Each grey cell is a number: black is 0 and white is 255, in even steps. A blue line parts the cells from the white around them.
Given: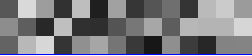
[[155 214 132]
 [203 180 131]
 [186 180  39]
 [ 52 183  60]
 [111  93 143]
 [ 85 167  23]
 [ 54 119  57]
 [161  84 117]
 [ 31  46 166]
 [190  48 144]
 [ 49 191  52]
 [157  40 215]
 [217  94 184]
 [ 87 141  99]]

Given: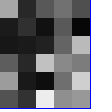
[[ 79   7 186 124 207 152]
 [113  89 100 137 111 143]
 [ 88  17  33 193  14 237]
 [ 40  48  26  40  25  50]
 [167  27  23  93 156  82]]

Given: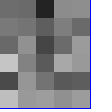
[[142 106 155 153  93 156]
 [140 126 107 168  89 144]
 [ 35  94  69  90 115 157]
 [106 116 145 130 150 153]
 [109 121 105 197  74 190]]

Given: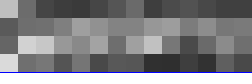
[[ 64 122 111  73]
 [ 64 119 139  95]
 [ 72 141 106  50]
 [ 82 124  74  62]
 [ 75 157 119  47]
 [ 62 151 193  48]
 [106 131 160  86]
 [ 85 131 110  88]
 [ 70 145 163  73]
 [ 58 159 137 117]
 [ 61 127 152  84]
 [ 69 112 199 119]
 [108 110 210 111]
 [191  90 101 218]]

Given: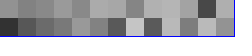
[[175 147]
 [ 72 186]
 [163 125]
 [181 185]
 [177  90]
 [133 197]
 [167  89]
 [171 130]
 [137 153]
 [154 121]
 [137 107]
 [130  87]
 [146  50]]

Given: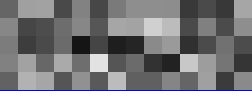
[[166 142  76  53 138]
 [ 56  75 113 117  59]
 [ 74 128  75 157 160]
 [ 57  74  48 200 101]
 [141 188 154  34 133]
 [142 208 138  50  96]
 [142 163  37 107  96]
 [122 166  30  85 188]
 [ 71  86  69 226  89]
 [130 135  21 110 145]
 [ 73 109 107 170  85]
 [162  77  74 103 166]
 [160  70  61 162 178]
 [101 135 124 129  98]]

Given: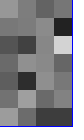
[[118  34 211 102 120 130  61]
 [ 99 139 135 137 143 106  61]
 [125 124  65 144  45 159 108]
 [151 120  84 106  94 114 156]]

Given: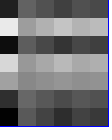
[[ 73 187  63 175 146  81  57]
 [ 80 179  71 169 143  87  66]
 [ 64 196  52 185 149  75  45]
 [ 81 177  72 168 143  88  67]
 [ 98 157  93 152 136 103  89]
 [ 32 234  13 215 161  47   2]]
